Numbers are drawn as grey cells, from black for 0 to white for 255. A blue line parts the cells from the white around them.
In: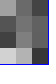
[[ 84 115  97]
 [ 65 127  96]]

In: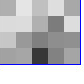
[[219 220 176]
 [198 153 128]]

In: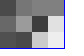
[[104 155  61]
 [ 80  73 203]]

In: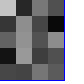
[[ 54 142  70]
 [ 98 146  82]]

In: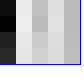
[[  2 237 186]
 [ 32 232 203]]

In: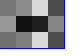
[[152  17  30]
 [111 127 216]]
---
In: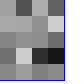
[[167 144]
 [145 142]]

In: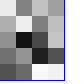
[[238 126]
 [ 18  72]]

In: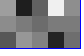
[[123 108]
 [151 130]]

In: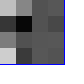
[[ 7 82]
 [81 86]]

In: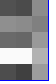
[[139 128]
 [103 153]]

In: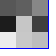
[[198  62]
 [200 189]]
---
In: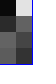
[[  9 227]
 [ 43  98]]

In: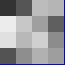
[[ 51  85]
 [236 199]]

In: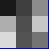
[[ 25  63]
 [174  78]]

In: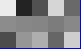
[[235  35]
 [140 135]]

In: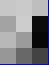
[[199 202]
 [163 205]]

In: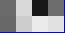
[[107 217]
 [104 205]]

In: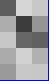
[[ 93 214]
 [173  60]]

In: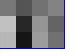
[[120  84]
 [193  39]]

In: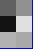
[[ 97 145]
 [ 19 224]]
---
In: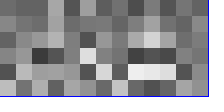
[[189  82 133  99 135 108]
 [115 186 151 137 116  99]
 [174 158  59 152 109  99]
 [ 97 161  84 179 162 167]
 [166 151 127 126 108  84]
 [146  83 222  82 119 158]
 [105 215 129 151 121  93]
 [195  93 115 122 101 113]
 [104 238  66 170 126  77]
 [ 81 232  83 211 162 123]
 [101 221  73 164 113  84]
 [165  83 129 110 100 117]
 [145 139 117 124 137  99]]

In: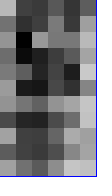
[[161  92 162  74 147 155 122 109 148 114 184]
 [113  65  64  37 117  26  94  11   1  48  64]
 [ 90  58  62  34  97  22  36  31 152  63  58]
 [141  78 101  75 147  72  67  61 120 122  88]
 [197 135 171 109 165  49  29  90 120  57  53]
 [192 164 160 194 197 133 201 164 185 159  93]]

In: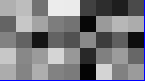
[[172 199 130 100 176]
 [132 136  98 199 189]
 [174 155  20 164 114]
 [130 213  99 125 236]
 [123 152  81 115 235]
 [  4  40 138   7  65]
 [212 128  60 154  45]
 [129 156  95 183  30]
 [155 103  13 172  74]]

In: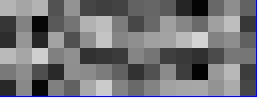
[[ 40 121 186  45  54 180]
 [137 141 166 150 130 165]
 [  7  78 207  38   6 179]
 [128  41 128 163  89  82]
 [ 97 143 144  80 116 147]
 [169 139  49 144 178  69]
 [203 124  54 196 190  63]
 [131  97  59 133 124  67]
 [105  50 133 143  71  98]
 [131  81 117 160 104 102]
 [162 139  63 163 160  90]
 [166  61  57 186 134  37]
 [167   3  48 212 106   4]
 [147 153  75 130 160 104]
 [171 184 119 142 190 142]
 [ 70  60 118  96  55  98]]

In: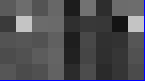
[[ 86  76  83  58  91]
 [ 75  81  86 196 109]
 [ 80  92  82 107  83]
 [ 98 100  96 106 103]
 [ 43  33  30  47  28]
 [ 76  69  72  56 114]
 [ 42  47  48  55  45]
 [ 53  54  50  20 108]
 [ 75  81  86 196 109]]

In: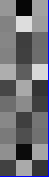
[[ 65 144 122 136 110  70 174 130 134 130 151]
 [170  11  79  63 139 169  94  64  62 221   6]
 [ 53 166 113 117  62  52 216 109 108 157 162]]

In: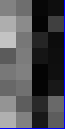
[[176 148 104 120  91 195 174 130]
 [129  93 113 128 124 119 139 110]
 [ 24  41   4   4  21  37   4   7]
 [ 93 105  24  15  14  12  64  14]]

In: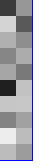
[[188 237 130 198  30 165 134 176 212  59]
 [156 188 160 199 194 121 172 142  89 150]]

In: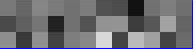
[[142  74 120]
 [ 57  96 102]
 [144 118 134]
 [ 65  34 123]
 [126 113 113]
 [136  83 124]
 [215 145  80]
 [ 68 147  77]
 [186  61  18]
 [160  87 113]
 [ 68 162 126]
 [107 100 111]]
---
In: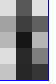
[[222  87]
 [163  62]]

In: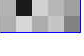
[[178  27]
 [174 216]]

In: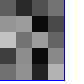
[[ 93  40]
 [149 155]]

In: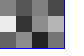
[[130  86]
 [236  51]]

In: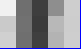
[[241 111]
 [202 113]]

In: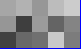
[[166 178]
 [150  62]]

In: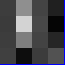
[[ 61 143]
 [ 59 211]]
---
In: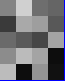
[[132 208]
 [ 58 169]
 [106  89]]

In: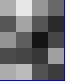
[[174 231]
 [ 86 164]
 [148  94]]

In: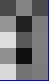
[[ 73 132]
 [149  33]
 [222  89]]

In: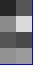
[[ 38  86]
 [139 218]
 [ 85  73]]

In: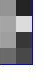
[[148  36]
 [165 220]
 [159  55]]

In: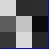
[[216  44]
 [ 93 195]
 [ 55 217]]

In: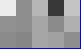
[[236 141]
 [144 141]
 [139 134]]

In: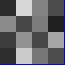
[[ 42 215]
 [138  71]
 [ 61 146]]
